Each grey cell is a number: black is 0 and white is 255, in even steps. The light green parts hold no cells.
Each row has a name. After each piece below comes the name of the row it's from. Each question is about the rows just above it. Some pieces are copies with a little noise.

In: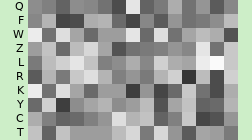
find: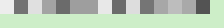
W

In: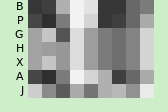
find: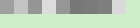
X
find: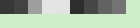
B
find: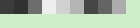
A
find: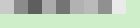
J
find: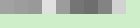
H

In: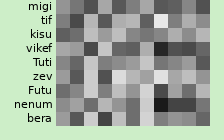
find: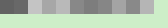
kisu
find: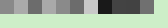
nenum
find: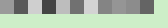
bera

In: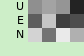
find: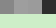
U
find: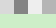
N

